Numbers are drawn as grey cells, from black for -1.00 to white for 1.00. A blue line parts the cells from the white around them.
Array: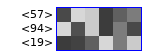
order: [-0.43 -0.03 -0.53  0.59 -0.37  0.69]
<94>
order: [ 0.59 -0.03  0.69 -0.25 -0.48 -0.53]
<19>
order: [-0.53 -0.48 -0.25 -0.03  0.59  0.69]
<19>
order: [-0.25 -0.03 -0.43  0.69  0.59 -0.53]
<57>

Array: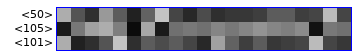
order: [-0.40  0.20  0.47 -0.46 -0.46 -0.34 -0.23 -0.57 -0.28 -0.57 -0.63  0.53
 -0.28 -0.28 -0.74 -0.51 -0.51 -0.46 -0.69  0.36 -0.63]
<50>
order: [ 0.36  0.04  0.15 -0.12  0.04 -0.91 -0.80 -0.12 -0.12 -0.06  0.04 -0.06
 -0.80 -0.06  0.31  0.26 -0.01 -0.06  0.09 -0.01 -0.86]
<105>
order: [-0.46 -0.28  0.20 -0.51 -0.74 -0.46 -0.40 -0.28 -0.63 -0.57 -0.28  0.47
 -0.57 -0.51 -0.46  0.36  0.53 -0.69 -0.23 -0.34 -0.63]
<50>
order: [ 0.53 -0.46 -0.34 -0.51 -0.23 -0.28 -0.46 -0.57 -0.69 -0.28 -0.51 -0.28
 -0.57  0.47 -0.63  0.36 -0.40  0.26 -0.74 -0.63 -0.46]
<101>
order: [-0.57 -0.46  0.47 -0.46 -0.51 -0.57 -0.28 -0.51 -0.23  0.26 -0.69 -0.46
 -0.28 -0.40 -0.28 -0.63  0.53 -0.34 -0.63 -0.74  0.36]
<101>
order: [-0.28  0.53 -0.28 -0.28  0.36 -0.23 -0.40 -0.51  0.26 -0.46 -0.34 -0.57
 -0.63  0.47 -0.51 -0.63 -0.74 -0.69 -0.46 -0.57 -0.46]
<101>

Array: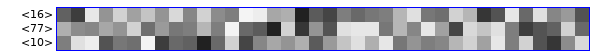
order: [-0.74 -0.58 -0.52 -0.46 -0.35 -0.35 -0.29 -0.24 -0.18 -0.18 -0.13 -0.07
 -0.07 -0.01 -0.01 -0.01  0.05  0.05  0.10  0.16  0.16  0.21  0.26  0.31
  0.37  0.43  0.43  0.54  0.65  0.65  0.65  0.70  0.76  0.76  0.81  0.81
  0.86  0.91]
<16>
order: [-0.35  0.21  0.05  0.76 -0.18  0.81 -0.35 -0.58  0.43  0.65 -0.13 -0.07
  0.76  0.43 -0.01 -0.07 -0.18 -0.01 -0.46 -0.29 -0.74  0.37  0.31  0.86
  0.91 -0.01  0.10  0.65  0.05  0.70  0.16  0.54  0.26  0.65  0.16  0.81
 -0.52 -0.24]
<16>
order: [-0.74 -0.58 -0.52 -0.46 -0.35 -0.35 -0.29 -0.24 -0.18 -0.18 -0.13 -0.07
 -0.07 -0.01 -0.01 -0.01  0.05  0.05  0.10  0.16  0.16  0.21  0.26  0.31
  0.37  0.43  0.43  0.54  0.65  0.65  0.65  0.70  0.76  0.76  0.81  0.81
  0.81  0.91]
<77>
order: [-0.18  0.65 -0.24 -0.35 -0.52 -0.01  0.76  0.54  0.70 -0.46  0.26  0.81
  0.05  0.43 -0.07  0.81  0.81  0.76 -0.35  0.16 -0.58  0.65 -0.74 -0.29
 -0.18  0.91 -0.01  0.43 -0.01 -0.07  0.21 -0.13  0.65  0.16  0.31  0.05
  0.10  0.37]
<77>
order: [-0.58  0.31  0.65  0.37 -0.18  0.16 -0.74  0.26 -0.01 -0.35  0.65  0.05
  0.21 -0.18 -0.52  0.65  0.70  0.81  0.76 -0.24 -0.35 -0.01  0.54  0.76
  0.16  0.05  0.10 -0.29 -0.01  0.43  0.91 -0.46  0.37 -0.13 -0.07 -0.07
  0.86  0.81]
<10>

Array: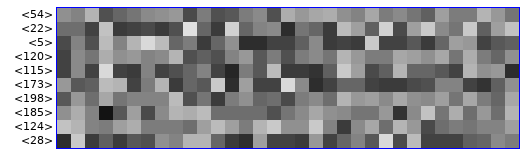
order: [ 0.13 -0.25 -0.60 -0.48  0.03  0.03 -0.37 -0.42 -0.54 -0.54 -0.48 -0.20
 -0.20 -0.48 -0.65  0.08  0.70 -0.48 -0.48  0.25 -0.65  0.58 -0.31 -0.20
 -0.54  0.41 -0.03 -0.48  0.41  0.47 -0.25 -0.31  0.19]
<173>
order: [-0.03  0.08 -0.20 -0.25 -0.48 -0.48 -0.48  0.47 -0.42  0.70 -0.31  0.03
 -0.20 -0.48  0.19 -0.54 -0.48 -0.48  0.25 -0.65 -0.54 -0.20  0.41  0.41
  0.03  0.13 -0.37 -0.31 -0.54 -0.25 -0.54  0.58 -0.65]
<28>
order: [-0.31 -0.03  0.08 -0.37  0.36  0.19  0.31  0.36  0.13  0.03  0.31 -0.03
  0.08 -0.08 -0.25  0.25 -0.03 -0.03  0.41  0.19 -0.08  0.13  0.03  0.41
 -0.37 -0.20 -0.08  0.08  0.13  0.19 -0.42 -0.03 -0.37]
<54>
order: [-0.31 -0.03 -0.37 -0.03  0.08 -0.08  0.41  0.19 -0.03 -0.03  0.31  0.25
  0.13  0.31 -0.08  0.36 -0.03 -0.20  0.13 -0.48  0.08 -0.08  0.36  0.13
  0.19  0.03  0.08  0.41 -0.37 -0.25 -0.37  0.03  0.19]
<120>
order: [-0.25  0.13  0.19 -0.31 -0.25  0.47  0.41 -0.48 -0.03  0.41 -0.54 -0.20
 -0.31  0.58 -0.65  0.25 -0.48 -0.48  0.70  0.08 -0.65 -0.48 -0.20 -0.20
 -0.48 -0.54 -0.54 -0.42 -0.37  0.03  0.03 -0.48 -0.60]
<173>

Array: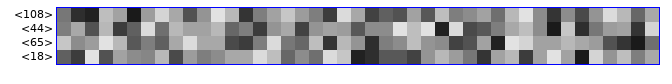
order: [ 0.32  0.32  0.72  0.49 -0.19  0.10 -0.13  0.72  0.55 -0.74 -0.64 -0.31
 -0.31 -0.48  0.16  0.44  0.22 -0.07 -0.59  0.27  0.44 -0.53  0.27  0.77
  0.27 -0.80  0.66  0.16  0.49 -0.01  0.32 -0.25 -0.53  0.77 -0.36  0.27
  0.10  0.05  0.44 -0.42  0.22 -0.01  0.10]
<18>
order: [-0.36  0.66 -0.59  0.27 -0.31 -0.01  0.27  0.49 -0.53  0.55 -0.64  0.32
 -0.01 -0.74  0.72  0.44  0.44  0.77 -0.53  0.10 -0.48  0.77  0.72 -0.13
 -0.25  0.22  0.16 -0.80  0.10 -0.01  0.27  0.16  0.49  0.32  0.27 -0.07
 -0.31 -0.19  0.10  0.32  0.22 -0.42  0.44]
<44>
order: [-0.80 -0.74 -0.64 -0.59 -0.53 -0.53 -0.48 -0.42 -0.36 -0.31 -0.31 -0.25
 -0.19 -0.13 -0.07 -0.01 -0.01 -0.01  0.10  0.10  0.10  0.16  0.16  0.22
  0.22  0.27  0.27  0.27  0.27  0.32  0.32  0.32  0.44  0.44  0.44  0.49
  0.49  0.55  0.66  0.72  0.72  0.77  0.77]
<44>
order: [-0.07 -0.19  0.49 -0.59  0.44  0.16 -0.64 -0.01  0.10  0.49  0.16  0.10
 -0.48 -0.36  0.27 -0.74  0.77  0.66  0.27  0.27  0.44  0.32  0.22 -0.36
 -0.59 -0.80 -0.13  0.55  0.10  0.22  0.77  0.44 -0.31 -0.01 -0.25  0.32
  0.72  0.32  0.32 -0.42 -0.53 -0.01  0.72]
<65>
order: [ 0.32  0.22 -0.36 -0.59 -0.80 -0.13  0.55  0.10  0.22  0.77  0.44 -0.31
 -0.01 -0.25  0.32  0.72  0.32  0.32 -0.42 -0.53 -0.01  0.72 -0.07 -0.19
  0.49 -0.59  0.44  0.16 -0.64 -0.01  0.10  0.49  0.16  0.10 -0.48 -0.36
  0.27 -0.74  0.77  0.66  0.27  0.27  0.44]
<65>
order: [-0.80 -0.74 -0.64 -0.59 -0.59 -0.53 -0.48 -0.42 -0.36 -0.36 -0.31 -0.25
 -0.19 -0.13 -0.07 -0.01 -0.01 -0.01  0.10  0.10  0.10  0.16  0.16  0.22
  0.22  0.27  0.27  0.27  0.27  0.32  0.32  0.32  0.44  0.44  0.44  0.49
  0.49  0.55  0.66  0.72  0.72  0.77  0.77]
<108>
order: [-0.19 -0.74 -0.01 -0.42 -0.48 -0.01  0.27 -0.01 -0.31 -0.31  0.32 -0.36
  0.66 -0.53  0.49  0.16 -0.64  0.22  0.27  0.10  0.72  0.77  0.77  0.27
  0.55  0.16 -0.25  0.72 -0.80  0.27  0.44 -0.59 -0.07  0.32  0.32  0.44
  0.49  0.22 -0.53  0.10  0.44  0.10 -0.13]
<44>

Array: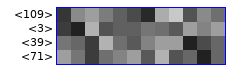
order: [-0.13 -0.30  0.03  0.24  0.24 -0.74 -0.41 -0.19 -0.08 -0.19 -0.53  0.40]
<39>
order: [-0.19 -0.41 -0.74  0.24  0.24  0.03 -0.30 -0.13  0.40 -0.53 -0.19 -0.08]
<39>
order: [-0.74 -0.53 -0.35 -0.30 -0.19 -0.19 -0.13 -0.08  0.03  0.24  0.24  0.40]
<71>

